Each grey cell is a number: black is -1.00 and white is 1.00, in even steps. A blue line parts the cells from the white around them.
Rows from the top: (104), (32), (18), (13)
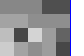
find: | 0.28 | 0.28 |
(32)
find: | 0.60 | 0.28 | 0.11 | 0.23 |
(13)
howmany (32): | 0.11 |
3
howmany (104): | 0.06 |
3
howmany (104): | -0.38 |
2

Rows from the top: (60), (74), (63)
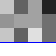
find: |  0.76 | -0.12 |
(63)
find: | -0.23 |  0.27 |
(60)
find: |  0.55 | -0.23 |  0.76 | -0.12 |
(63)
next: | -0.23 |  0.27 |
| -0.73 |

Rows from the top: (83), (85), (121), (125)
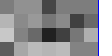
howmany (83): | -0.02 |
4
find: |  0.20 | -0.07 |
(85)
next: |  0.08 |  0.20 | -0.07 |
| 0.08 |
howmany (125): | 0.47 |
2

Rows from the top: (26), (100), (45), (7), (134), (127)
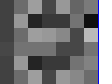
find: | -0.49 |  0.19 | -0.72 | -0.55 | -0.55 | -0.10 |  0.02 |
(134)
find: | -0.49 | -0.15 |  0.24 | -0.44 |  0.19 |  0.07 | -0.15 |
(127)
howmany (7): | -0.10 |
4
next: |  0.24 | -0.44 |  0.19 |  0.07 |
| -0.15 |

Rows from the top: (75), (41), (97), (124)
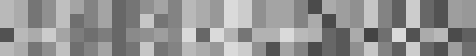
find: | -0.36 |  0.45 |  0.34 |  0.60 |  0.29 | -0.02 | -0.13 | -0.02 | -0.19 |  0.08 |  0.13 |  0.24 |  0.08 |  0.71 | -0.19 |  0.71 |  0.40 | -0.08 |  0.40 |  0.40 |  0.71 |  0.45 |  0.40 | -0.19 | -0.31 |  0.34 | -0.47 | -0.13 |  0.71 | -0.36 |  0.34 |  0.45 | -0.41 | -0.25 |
(97)
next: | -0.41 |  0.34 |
| 0.24 |
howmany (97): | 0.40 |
4
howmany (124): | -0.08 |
3
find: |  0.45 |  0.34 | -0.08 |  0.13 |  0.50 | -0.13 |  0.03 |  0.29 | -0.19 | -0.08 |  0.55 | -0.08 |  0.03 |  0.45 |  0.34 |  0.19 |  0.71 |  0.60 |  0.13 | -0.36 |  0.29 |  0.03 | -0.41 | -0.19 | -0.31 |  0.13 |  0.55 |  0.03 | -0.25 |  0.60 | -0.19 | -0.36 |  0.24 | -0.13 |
(124)
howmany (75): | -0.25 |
1
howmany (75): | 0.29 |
5

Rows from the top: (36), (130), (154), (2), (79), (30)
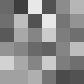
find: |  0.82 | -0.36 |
(36)
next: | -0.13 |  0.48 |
| -0.36 |

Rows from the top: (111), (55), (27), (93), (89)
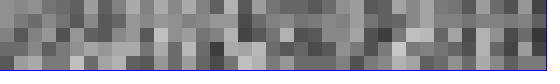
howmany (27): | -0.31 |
5
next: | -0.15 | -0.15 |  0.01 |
| -0.36 |

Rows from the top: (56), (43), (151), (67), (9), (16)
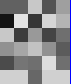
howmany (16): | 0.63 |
4
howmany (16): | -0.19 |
1
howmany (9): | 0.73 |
1

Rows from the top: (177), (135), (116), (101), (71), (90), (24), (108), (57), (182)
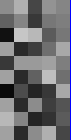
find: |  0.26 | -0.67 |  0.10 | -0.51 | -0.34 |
(108)
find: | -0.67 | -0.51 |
(101)
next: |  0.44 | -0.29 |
| -0.07 |
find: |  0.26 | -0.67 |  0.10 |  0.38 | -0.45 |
(182)

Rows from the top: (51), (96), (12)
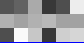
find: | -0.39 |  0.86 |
(51)
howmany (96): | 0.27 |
3
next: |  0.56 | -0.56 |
| 0.62 |
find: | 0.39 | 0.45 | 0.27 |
(96)

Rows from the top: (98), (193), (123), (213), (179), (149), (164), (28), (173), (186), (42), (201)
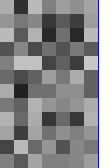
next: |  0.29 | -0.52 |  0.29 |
| -0.12 |
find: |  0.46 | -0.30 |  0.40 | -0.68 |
(123)

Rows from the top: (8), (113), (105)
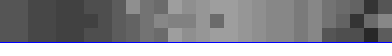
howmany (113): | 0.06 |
5
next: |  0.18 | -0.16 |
| 0.24 |
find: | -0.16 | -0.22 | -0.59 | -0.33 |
(8)
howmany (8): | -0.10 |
2
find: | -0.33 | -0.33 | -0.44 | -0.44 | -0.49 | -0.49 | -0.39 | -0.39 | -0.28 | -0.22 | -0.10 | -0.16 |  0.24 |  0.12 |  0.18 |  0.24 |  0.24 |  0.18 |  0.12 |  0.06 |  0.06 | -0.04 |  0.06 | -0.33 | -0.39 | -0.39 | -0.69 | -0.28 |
(105)
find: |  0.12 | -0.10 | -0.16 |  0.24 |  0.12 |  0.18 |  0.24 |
(8)

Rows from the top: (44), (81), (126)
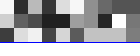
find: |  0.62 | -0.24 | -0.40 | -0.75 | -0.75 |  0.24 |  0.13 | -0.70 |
(81)
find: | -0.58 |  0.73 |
(44)
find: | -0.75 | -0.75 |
(81)
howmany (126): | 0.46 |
0

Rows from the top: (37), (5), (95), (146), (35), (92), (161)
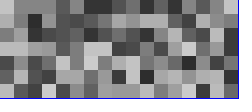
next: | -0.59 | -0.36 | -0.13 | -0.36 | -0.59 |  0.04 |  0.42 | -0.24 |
| -0.42 |
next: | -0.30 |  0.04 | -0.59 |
| -0.59 |
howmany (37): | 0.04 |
6
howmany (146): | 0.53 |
2

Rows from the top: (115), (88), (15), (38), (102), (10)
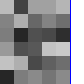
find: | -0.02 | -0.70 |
(15)
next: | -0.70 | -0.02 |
| 0.08 |
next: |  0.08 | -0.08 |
| 0.08 |

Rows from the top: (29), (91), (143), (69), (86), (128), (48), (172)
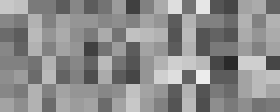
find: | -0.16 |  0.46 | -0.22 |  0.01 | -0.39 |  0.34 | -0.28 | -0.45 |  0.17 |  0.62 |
(128)
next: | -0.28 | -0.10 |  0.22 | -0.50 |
| 0.01 |
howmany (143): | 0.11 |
1
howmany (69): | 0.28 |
3
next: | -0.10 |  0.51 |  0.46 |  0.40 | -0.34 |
| 0.46 |
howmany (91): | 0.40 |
4
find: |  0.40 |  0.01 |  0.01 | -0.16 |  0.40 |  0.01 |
(91)

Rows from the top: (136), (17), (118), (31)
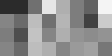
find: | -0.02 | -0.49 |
(17)
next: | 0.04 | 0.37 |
| 0.15 |
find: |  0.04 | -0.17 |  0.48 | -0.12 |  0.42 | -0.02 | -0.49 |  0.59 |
(17)

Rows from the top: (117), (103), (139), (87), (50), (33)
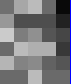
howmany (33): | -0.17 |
4
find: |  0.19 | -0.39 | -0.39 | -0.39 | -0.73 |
(103)
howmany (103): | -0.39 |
3
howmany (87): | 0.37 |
2
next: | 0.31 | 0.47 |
| -0.17 |
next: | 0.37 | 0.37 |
| -0.56 |
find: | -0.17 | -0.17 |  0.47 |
(33)

